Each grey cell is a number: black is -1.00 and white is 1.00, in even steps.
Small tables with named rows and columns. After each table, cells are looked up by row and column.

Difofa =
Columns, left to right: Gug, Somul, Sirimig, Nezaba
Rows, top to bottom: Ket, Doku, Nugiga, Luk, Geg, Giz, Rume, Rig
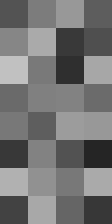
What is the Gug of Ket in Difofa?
-0.35
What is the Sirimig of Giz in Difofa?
-0.36
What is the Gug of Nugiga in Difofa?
0.51
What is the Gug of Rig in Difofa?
-0.48
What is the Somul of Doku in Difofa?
0.33
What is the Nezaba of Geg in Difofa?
0.19
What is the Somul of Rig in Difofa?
0.32
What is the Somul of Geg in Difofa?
-0.26
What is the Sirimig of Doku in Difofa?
-0.55

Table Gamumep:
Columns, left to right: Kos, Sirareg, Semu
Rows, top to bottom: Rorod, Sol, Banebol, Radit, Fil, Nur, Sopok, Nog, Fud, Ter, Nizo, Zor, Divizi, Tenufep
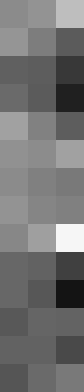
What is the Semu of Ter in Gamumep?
-0.50
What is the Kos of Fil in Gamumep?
0.26
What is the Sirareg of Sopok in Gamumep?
0.00
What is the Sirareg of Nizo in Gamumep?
-0.32
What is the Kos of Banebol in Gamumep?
-0.25
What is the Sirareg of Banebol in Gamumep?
-0.27
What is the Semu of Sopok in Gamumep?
-0.05
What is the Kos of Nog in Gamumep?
0.15
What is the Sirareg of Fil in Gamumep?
0.01
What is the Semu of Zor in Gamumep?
-0.22
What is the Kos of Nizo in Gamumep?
-0.19
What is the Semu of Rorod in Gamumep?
0.49
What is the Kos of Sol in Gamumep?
0.17
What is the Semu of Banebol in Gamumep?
-0.56
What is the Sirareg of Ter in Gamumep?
-0.23
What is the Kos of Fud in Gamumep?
0.06
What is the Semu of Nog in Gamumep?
0.00
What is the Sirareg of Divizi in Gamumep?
-0.23
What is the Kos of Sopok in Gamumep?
0.09
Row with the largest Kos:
Fil

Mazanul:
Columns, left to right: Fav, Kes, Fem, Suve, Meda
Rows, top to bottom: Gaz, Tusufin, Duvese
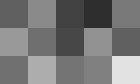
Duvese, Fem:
-0.09
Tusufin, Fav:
0.20
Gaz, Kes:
0.08
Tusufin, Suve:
0.14
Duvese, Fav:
-0.12
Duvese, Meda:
0.77
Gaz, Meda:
-0.06
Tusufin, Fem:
-0.44
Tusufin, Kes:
-0.13
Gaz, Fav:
-0.25
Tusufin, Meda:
-0.25
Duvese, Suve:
0.00
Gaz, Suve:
-0.64
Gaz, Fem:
-0.49
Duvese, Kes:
0.36
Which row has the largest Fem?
Duvese

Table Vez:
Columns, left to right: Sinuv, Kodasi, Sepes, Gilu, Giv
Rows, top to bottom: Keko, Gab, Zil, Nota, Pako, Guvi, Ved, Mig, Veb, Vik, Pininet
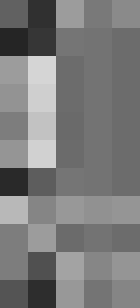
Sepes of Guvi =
-0.16
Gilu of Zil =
-0.10
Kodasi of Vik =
-0.37
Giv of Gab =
-0.15
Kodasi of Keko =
-0.62
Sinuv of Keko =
-0.24
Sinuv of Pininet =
-0.34
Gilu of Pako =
-0.10
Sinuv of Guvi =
0.17
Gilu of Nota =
-0.10
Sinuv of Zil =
0.22
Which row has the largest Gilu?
Mig

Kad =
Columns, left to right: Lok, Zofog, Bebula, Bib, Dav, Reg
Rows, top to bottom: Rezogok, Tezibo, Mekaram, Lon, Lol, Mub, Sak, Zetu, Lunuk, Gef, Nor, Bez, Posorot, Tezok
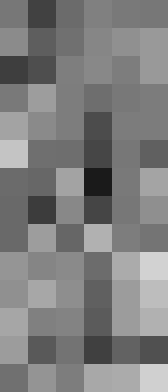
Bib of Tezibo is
0.05
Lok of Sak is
-0.16
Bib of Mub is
-0.45
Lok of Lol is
0.28
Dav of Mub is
-0.07
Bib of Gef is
-0.15
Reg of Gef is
0.65
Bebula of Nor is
0.11
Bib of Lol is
-0.40
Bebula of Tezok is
-0.02
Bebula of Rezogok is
-0.16
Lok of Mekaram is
-0.51
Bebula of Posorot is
-0.10
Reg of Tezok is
0.63

